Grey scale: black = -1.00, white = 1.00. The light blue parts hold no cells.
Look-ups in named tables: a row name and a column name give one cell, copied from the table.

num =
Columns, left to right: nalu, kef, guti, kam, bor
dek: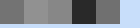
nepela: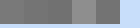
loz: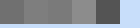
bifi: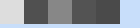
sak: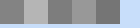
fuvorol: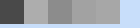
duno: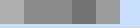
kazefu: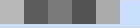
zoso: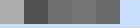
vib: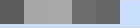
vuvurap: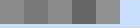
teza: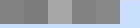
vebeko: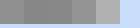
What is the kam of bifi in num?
-0.35
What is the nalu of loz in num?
-0.12
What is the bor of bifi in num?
-0.42
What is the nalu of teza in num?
0.02
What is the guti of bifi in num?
0.06
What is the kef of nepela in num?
-0.09
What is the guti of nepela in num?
-0.11
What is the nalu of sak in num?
0.03
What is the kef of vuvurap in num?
-0.05
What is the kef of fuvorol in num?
0.36
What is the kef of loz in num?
-0.01
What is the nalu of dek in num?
-0.10
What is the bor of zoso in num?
-0.18
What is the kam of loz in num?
0.10
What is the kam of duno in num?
-0.10
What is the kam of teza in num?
0.02
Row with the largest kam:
fuvorol

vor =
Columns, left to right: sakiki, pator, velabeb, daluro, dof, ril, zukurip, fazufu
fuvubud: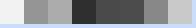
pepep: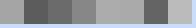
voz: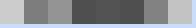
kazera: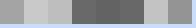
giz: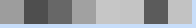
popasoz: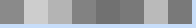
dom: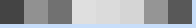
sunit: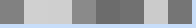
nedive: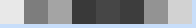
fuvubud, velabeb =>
0.35
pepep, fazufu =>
0.46
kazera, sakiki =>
0.29
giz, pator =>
-0.39
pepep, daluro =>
0.05
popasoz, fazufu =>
-0.05
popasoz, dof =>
-0.11
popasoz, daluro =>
0.02
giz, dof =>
0.55
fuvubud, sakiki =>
0.89
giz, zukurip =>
-0.29
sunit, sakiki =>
0.01
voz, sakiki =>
0.61
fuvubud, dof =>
-0.42
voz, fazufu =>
0.53
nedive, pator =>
-0.02
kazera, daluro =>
-0.18
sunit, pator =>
0.63
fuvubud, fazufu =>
0.58
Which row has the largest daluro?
dom

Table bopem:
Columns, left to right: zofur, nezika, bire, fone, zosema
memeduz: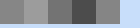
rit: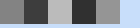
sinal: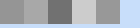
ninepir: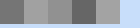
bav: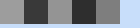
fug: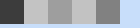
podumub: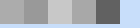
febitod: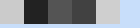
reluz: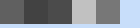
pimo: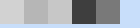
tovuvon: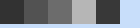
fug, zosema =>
0.01
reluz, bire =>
-0.41
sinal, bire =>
-0.11
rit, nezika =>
-0.52
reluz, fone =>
0.51
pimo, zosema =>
-0.05
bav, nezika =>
-0.55

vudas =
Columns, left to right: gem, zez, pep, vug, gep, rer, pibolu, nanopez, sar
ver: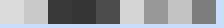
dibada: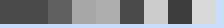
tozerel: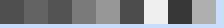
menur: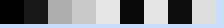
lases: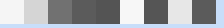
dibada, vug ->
0.31
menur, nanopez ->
-0.90
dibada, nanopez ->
-0.52
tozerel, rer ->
-0.40
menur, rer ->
-0.92
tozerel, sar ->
0.37
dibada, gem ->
-0.42
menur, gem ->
-0.99
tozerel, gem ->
-0.37
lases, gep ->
-0.34
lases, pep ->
-0.11
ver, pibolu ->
0.19
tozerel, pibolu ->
0.87
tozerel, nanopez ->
-0.57
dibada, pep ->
-0.25
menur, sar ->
0.74
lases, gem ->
0.92
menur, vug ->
0.58
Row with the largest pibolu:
tozerel

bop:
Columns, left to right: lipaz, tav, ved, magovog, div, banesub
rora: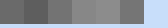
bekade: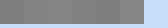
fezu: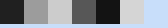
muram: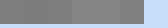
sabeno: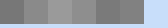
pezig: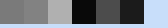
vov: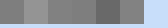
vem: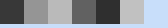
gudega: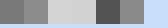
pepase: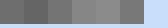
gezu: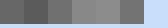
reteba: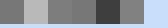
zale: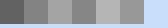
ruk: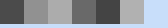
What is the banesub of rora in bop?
-0.08
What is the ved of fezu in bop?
0.60
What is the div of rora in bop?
0.10
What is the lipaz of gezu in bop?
-0.19
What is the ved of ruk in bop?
0.35
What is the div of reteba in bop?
-0.51
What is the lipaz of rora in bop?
-0.17
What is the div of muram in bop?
0.04
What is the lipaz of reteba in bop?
-0.07
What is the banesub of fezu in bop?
0.67
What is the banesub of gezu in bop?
-0.10
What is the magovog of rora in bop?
0.06

